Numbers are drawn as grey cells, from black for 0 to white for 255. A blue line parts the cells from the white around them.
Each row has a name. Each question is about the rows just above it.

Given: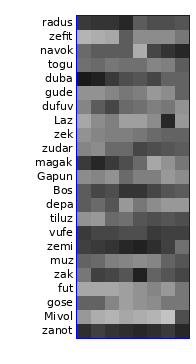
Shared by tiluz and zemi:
[112]
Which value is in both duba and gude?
[99]
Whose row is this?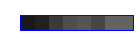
duba
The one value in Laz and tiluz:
[152]
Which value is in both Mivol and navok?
[173]

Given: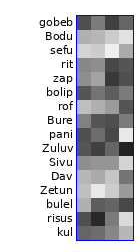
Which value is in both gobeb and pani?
[79]
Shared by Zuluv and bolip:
[85]
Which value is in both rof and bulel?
[176]
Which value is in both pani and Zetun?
[232]
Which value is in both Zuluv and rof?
[85]

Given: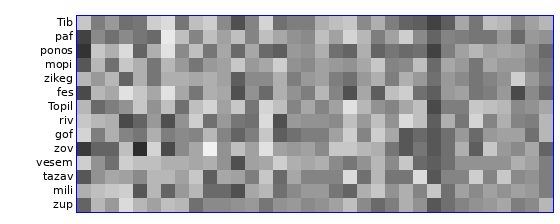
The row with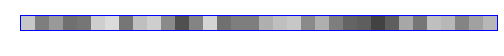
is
Tib
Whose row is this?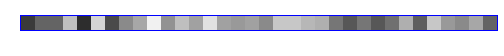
zov

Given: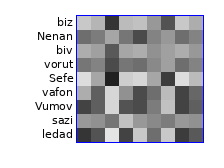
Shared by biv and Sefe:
[166]
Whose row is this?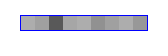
biv
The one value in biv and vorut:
[160]
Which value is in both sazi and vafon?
[145]
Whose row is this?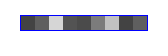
Vumov
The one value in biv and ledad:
[89]
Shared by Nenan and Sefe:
[166]

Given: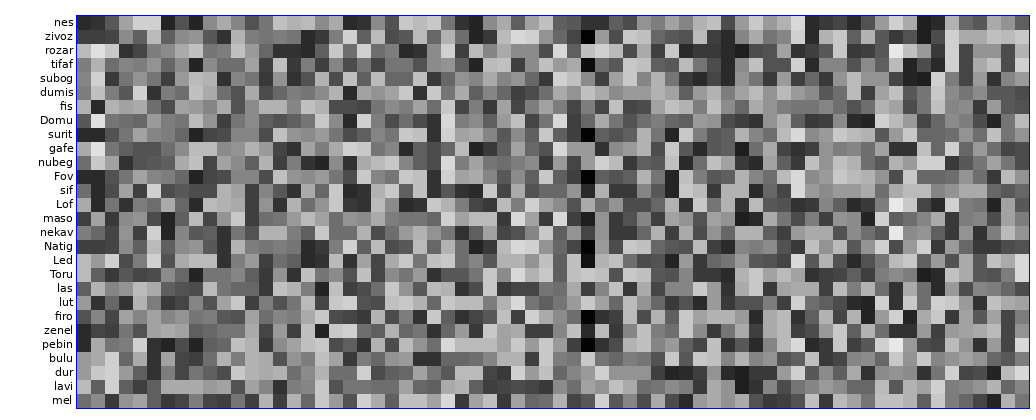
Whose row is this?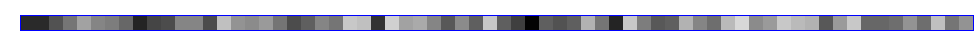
surit
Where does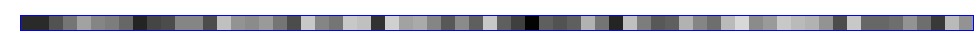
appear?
Fov
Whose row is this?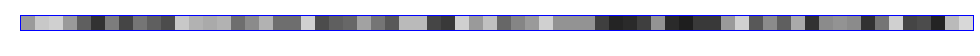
dur
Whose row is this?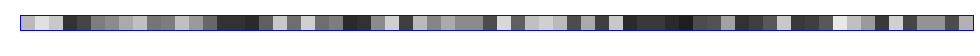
rozar

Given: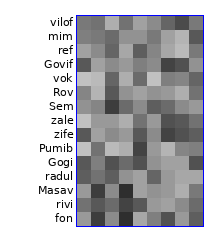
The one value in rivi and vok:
[107]
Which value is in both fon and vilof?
[139]
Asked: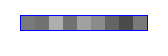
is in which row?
vilof
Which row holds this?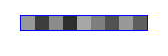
fon
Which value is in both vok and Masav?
[174]

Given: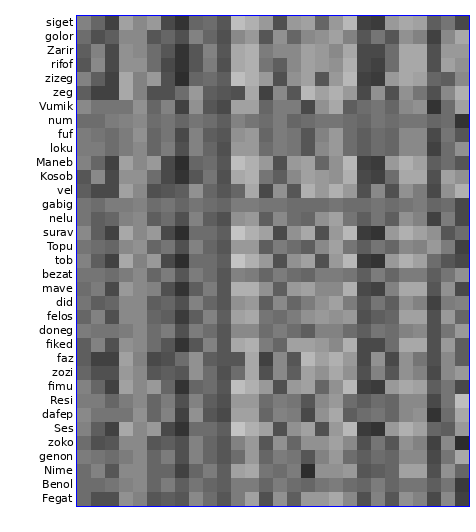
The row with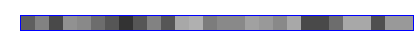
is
Zarir
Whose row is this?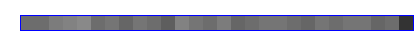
num
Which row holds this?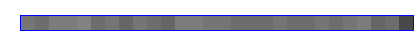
gabig
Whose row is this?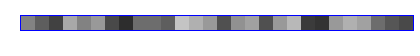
tob

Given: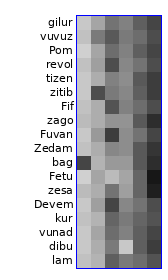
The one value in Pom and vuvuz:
[109]
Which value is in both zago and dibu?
[173]
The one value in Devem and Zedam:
[135]

